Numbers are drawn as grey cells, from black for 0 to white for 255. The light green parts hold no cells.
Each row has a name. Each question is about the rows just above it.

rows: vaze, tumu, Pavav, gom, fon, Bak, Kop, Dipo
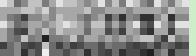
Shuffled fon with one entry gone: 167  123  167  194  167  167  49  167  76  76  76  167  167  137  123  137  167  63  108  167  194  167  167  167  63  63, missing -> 151
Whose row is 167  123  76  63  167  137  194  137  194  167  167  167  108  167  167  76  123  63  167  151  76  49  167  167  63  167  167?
fon
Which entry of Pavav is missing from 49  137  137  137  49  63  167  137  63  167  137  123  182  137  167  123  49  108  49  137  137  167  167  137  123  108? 194
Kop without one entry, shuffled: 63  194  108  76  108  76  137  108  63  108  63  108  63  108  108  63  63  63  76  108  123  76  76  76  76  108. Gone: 92
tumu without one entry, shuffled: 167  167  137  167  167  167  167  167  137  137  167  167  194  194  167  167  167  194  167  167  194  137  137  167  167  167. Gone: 210
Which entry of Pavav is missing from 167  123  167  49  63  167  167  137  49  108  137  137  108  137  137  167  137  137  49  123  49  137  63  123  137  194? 182

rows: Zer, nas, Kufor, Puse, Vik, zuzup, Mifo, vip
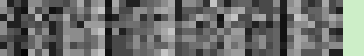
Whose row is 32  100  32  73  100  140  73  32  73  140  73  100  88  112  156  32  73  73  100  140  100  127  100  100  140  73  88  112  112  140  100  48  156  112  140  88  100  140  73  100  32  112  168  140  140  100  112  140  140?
Mifo
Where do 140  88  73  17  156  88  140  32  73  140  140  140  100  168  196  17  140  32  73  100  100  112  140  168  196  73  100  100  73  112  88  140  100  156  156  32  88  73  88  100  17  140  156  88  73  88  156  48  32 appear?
Vik
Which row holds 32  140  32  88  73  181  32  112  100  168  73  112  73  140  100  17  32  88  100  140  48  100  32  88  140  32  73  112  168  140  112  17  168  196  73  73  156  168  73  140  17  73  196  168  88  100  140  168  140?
Kufor
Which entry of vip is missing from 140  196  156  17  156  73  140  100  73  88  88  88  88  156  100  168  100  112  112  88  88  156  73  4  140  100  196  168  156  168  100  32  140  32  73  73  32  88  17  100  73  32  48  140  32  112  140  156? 61
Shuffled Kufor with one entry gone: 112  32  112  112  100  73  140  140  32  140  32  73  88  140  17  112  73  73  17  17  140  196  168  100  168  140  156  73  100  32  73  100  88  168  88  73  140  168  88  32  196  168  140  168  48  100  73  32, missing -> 181
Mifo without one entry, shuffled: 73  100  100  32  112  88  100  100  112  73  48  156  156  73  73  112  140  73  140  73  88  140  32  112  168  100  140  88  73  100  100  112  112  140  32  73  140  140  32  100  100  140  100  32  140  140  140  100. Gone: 127

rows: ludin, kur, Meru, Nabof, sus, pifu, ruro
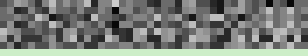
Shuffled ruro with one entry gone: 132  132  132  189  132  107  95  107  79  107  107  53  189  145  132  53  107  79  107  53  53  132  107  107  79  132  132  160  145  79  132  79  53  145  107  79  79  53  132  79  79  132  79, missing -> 39
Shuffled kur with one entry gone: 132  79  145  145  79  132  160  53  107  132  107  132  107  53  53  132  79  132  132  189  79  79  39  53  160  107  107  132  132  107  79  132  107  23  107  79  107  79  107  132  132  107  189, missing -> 8
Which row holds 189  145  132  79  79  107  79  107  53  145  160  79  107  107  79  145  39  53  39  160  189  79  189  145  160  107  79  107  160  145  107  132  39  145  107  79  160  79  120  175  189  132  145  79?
sus
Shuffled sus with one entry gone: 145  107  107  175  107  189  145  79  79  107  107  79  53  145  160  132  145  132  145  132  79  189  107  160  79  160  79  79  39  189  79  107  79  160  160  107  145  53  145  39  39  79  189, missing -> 120
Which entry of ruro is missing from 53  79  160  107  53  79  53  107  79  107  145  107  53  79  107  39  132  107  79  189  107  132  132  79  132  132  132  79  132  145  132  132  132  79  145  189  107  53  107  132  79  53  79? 95
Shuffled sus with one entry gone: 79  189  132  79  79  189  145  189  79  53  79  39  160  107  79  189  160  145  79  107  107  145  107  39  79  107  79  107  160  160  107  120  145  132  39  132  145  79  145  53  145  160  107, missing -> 175
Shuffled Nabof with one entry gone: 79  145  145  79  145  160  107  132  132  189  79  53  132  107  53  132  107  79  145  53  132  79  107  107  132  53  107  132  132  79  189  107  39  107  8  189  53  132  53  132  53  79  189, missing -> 66

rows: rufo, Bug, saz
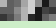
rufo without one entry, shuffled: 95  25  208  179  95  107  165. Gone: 138
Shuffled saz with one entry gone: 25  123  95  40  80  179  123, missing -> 54
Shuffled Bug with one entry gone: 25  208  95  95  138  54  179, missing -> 66
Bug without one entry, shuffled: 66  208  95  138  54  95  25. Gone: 179
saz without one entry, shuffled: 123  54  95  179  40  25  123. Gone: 80
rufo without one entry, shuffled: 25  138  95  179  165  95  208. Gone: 107
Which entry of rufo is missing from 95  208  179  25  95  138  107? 165

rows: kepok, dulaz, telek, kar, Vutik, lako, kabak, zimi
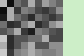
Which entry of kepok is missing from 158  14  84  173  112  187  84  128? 100
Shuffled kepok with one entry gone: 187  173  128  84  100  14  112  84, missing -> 158

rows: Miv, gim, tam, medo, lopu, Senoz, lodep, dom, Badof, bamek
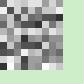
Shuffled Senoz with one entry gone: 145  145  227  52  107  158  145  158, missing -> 183
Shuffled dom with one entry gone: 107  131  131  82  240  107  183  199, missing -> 94
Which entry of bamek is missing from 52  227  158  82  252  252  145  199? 170

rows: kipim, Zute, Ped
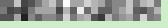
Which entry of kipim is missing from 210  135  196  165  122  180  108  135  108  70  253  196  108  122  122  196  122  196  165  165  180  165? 84
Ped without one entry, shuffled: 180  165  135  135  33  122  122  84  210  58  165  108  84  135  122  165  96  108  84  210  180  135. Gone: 149

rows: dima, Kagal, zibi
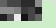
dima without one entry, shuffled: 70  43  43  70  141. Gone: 98
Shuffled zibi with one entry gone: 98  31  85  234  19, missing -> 70
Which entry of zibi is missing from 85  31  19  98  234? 70
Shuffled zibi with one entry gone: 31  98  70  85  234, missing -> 19
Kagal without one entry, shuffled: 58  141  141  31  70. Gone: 127
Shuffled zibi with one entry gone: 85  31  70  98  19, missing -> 234
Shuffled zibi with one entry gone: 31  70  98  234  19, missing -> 85

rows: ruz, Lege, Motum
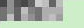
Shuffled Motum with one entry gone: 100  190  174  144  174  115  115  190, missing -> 159
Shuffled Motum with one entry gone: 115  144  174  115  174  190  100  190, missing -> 159
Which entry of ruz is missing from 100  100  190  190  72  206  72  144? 86
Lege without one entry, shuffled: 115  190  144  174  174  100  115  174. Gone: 130
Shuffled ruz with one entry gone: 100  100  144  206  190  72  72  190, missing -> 86

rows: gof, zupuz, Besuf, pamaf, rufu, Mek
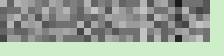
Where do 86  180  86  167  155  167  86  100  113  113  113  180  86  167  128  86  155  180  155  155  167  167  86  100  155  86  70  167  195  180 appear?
pamaf
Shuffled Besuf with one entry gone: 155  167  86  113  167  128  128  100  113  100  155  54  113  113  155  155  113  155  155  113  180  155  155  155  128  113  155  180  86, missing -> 143

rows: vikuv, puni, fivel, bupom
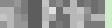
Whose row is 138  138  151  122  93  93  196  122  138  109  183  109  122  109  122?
vikuv
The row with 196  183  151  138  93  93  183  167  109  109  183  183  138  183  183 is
fivel
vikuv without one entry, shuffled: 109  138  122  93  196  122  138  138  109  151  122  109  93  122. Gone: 183
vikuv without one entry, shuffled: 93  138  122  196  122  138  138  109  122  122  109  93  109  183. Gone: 151
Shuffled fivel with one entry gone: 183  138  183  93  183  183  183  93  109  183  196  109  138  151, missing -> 167

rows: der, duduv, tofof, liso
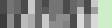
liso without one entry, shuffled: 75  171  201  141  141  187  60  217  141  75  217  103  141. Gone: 129
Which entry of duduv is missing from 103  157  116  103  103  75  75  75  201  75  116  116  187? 91

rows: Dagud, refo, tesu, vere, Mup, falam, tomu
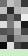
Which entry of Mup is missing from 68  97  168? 82
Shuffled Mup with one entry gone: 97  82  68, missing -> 168

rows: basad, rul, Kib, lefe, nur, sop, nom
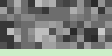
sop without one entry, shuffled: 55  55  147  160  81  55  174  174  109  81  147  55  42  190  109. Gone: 134
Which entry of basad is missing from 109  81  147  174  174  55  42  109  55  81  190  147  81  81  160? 67
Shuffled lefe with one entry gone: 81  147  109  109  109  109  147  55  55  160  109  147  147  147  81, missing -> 97
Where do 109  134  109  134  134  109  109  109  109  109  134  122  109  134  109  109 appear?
Kib
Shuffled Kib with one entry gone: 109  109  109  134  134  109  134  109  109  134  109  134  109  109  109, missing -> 122

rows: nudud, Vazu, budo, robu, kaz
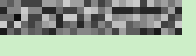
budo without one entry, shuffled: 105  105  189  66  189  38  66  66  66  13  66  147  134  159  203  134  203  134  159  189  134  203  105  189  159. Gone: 54
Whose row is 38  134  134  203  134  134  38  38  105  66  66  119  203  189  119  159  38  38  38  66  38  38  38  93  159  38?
Vazu
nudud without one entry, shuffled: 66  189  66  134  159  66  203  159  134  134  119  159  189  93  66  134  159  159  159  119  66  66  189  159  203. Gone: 105
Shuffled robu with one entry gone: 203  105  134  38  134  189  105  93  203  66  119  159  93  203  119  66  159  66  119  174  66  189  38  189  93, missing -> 80
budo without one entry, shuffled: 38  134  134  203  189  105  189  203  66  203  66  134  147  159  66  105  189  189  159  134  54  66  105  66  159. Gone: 13
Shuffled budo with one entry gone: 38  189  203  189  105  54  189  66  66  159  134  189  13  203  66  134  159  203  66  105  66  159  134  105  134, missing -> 147
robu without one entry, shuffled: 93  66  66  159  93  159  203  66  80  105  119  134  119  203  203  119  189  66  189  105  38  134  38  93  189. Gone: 174

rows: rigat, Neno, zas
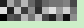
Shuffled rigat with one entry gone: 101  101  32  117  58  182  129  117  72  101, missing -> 168
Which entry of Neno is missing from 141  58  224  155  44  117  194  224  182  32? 209
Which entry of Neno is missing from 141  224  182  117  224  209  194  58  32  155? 44

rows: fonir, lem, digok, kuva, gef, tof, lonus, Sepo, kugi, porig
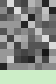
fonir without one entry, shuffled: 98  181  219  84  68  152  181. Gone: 36
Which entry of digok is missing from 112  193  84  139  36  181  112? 124
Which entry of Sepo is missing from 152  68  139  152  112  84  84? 22
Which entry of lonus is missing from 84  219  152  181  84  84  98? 68
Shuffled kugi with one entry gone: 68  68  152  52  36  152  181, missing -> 207
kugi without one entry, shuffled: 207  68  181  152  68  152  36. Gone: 52
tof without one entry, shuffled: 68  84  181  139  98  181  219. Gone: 168

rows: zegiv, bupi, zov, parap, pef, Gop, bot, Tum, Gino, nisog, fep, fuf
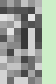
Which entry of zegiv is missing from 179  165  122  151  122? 195
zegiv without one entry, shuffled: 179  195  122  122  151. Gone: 165
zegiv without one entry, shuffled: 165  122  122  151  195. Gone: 179

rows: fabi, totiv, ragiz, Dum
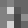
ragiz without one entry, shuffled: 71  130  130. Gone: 142
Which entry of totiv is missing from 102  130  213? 87
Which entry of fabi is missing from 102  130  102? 116

